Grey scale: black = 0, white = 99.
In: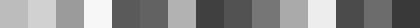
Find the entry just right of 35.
38
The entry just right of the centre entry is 32
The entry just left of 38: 35
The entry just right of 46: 66

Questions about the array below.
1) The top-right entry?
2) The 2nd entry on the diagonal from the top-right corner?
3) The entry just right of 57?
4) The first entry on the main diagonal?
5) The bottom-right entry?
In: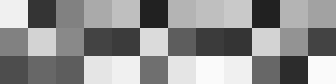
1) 63
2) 57
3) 26
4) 93
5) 97

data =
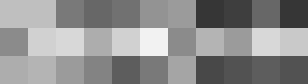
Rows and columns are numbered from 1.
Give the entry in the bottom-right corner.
32
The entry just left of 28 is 64
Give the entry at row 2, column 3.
84
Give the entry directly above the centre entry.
57
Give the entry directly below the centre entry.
47
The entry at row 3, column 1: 67
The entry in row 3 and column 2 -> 70
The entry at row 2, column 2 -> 81
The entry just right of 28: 32

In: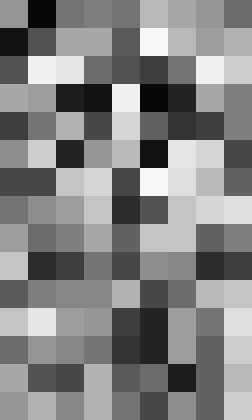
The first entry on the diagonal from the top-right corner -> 42
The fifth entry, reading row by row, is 45
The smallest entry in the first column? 7
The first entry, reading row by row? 58
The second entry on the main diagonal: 32
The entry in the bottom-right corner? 80
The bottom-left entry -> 58
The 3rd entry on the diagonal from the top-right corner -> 45
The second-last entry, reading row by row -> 38
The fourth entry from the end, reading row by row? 28
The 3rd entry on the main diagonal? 89
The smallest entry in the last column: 24
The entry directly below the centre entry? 38
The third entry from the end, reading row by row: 55
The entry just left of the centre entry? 76
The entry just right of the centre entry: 32
